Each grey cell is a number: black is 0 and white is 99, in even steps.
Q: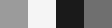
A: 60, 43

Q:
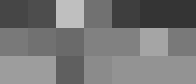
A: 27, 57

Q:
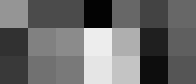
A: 58, 33

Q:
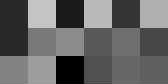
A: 16, 37

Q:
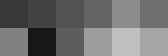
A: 22, 64

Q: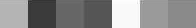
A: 70, 53

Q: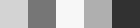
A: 82, 19

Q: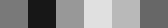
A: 47, 40

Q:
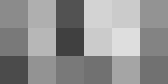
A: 54, 44

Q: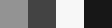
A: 57, 9
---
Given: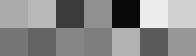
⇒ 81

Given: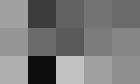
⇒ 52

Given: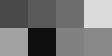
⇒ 85

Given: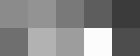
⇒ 23

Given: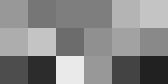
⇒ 53

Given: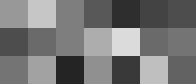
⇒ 45
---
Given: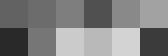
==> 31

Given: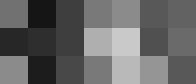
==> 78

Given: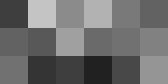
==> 41

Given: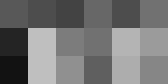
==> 44

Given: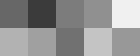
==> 48

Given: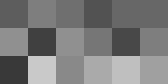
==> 46

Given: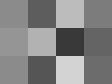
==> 69

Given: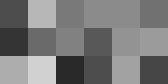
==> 34

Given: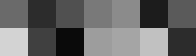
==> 54
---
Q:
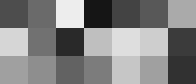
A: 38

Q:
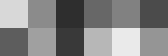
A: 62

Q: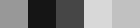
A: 59

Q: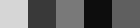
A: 83

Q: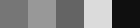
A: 46

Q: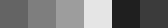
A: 49

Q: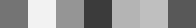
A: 58

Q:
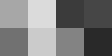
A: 27
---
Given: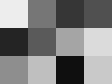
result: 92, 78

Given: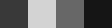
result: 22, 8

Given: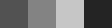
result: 32, 14

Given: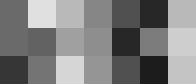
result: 41, 76

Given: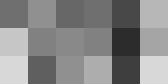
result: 43, 84

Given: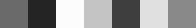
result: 41, 53

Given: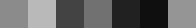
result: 54, 58

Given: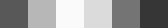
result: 34, 21

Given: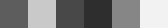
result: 36, 94

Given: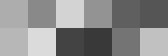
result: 67, 75
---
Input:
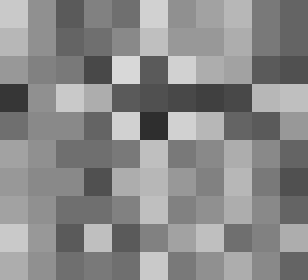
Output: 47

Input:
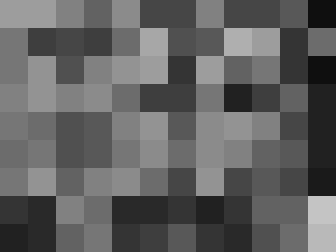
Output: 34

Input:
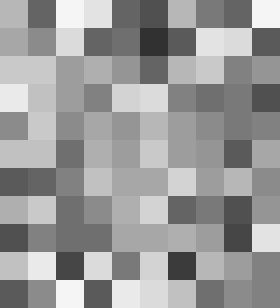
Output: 39

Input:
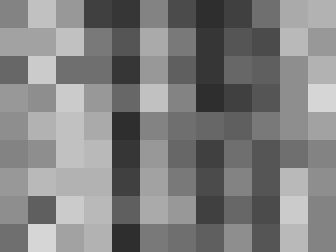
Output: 66

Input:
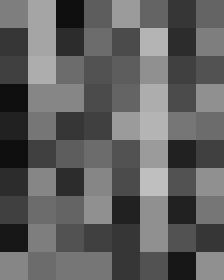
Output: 21

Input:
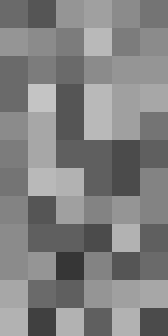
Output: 54

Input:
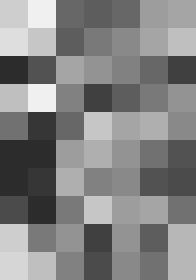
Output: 61
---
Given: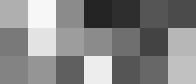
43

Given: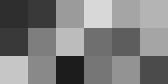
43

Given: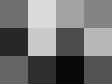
78

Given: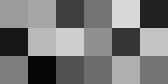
56

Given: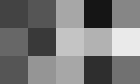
76

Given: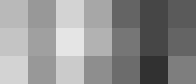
46

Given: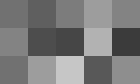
27

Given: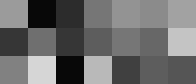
46

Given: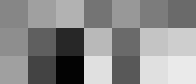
41

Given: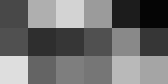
31
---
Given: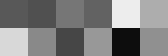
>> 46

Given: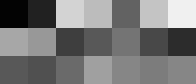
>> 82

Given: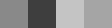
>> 76

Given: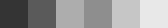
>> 67

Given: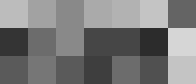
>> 53

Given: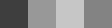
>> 77

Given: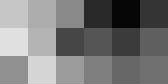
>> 53

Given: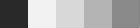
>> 84

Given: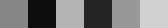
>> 70

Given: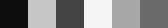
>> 26
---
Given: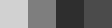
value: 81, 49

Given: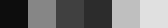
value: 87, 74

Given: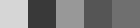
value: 83, 59

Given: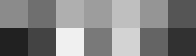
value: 93, 82

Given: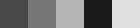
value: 87, 70

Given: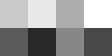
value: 99, 90

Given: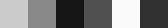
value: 97, 79

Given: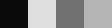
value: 86, 70

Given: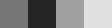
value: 87, 62

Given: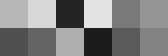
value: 88, 84
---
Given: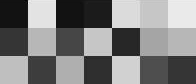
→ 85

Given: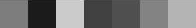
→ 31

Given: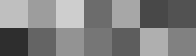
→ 65

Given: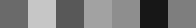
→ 55

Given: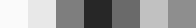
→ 41

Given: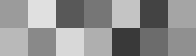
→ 76

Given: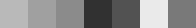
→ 32

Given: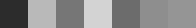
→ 42

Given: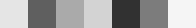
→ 19
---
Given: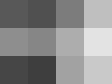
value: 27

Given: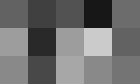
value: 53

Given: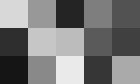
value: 8

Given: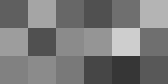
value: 50

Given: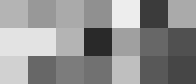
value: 81

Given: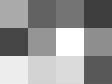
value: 92

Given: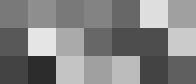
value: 26

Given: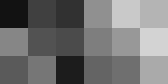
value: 35
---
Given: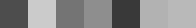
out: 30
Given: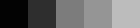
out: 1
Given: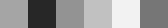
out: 64
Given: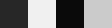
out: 15
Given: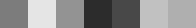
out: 48
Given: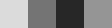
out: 85
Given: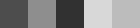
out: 30
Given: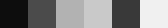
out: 5
